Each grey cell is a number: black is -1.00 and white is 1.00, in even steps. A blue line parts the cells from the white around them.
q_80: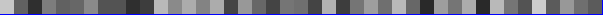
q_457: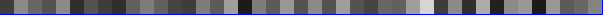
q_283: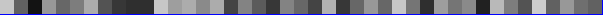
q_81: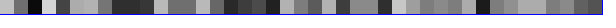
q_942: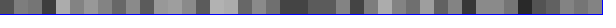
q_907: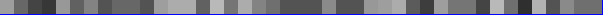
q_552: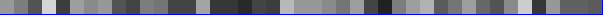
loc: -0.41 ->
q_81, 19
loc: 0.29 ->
q_552, 15
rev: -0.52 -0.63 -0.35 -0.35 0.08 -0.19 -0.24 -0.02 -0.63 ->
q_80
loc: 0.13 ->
q_81, 37
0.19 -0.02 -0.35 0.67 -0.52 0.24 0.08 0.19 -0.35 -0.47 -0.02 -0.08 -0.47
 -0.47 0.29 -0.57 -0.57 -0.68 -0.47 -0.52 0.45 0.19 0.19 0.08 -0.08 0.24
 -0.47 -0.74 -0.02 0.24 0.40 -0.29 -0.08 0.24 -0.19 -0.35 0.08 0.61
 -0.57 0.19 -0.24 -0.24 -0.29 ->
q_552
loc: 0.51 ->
q_81, 1

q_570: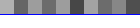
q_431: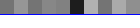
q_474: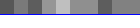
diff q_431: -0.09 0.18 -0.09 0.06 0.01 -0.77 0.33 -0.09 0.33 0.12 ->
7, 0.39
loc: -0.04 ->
q_474, 2
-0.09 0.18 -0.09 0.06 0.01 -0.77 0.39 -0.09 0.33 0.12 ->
q_431

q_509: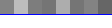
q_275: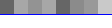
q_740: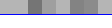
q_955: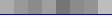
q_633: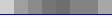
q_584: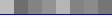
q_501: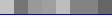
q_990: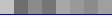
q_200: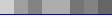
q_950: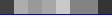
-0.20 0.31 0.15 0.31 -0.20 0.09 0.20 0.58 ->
q_275
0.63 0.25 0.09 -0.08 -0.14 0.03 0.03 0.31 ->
q_633
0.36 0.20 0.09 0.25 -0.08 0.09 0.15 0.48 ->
q_955
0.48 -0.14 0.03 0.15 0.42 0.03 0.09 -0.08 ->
q_584
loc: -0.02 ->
q_509, 3

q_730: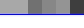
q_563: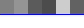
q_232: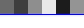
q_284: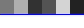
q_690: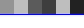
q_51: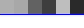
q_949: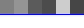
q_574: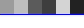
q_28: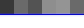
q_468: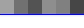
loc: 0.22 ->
q_574, 1
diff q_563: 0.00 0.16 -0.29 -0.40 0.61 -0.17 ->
6, -0.23
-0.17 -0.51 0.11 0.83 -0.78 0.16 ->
q_232
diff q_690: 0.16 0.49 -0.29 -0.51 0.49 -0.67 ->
6, -0.73
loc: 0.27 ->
q_468, 1
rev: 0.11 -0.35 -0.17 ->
q_28

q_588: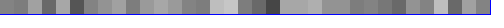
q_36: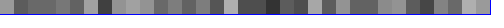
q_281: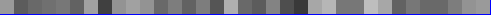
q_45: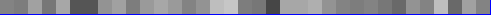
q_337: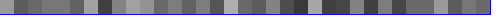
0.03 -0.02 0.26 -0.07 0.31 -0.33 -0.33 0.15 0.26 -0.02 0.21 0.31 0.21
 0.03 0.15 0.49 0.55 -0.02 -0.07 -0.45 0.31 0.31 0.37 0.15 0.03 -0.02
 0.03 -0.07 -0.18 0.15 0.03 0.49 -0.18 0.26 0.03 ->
q_45
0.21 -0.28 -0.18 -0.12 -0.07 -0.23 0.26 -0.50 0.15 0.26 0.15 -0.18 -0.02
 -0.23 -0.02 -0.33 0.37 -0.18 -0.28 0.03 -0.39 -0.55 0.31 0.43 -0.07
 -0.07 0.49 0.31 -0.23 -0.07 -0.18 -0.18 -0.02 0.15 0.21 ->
q_281
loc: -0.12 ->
q_281, 4
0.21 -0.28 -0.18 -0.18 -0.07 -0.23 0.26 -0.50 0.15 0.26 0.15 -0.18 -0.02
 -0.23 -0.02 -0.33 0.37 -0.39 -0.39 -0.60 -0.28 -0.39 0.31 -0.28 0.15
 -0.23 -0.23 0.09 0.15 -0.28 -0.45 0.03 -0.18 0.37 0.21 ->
q_36
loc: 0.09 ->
q_36, 28

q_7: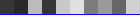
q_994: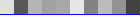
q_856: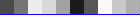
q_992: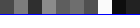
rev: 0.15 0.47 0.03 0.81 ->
q_994
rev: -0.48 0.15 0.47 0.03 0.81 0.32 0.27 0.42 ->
q_994
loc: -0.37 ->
q_992, 7
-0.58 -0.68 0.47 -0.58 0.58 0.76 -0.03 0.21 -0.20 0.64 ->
q_7

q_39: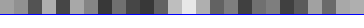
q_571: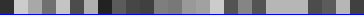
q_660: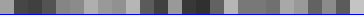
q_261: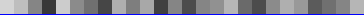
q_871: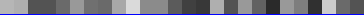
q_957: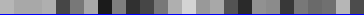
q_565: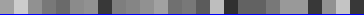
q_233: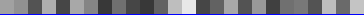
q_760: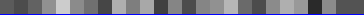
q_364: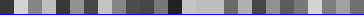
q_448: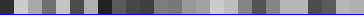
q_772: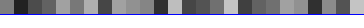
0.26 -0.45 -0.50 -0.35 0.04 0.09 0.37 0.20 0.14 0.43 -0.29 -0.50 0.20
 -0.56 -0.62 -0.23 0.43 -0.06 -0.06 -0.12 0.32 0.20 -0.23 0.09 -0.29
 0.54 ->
q_660
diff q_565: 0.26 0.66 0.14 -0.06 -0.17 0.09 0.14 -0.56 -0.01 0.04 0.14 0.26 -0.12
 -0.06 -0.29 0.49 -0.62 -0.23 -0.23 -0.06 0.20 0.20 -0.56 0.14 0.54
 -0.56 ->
2, 0.60
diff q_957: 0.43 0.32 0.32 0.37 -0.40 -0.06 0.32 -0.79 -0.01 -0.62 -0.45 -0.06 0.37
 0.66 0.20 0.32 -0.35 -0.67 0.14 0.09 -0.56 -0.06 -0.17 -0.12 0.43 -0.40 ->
5, -0.45
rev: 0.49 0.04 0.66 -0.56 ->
q_364
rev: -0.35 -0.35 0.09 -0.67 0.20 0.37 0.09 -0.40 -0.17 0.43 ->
q_760

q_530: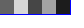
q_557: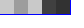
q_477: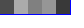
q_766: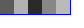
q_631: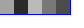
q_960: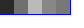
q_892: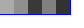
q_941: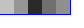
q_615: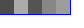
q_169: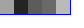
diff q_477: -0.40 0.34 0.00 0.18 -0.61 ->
5, -0.55
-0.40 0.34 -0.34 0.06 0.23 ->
q_615
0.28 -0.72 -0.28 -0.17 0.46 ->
q_169
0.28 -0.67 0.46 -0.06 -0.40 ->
q_631
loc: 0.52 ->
q_941, 1
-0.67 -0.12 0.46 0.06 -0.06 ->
q_960

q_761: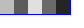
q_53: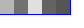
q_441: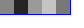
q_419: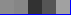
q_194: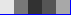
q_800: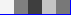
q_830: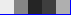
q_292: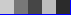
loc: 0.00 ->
q_800, 2
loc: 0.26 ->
q_419, 5
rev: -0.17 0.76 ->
q_761
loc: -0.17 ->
q_761, 4
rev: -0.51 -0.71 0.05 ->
q_830

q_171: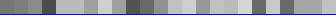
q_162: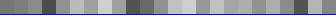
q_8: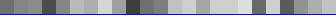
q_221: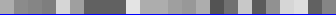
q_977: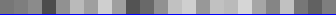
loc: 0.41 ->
q_162, 23
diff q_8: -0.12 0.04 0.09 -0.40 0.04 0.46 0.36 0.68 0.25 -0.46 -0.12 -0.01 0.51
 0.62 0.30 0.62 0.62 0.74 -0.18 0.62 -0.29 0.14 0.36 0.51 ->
10, -0.51
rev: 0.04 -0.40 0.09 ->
q_8

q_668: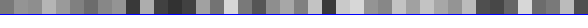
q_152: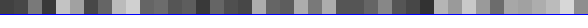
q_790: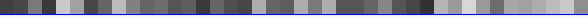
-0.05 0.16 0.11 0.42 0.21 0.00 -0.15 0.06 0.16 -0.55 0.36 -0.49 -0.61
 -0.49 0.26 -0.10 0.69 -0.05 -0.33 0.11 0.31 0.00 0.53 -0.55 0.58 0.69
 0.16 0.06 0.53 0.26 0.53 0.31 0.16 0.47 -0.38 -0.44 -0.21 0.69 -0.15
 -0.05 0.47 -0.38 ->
q_668
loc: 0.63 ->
q_152, 10
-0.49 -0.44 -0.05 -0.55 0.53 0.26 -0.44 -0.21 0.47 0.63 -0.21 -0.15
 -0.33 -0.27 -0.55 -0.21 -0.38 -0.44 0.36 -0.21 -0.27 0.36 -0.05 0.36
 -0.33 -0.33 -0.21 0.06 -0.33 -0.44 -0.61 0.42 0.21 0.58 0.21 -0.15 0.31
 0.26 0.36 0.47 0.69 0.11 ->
q_152
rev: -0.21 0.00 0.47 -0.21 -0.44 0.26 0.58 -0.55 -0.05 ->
q_790

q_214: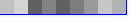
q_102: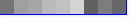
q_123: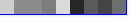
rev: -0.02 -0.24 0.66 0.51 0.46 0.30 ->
q_102
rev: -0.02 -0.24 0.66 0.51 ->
q_102

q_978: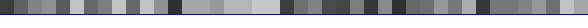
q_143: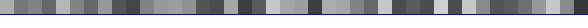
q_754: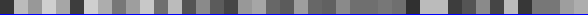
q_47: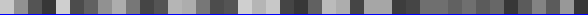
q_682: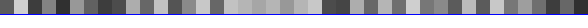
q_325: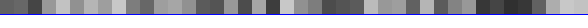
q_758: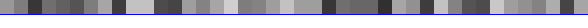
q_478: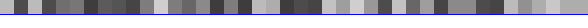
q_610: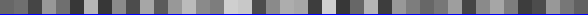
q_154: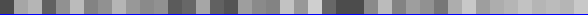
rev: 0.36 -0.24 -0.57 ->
q_325
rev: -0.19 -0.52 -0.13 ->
q_682
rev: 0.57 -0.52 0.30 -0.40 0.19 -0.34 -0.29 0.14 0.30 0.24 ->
q_325
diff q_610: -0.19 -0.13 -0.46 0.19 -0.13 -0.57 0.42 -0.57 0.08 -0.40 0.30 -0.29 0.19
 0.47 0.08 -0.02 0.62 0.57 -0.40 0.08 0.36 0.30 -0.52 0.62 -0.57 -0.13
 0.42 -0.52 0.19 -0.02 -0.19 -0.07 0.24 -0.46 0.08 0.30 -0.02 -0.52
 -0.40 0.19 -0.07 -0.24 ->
26, -0.19

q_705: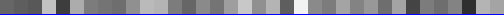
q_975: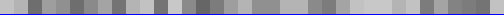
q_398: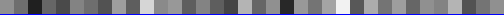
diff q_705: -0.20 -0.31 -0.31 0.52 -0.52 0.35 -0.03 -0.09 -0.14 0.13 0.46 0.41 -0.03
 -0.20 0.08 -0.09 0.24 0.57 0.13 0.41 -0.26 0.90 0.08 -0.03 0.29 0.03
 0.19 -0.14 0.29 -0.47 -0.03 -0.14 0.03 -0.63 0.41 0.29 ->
2, -0.26
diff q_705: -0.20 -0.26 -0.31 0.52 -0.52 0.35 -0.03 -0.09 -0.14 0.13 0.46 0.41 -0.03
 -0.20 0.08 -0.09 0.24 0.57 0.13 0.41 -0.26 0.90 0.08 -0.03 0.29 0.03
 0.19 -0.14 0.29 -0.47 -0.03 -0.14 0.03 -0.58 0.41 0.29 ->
34, -0.63
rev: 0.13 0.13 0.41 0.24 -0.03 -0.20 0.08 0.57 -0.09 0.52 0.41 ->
q_975
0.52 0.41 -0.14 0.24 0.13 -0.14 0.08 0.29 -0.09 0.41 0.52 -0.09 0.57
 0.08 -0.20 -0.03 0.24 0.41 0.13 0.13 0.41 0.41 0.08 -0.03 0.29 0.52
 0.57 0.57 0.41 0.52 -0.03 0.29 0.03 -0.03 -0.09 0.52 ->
q_975
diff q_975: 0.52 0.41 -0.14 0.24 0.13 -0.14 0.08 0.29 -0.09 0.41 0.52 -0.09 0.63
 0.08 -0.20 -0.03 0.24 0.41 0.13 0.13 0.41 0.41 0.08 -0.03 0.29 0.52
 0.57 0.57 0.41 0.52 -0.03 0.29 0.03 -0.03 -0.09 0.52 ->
13, 0.57
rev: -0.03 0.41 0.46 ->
q_705
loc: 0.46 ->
q_705, 11

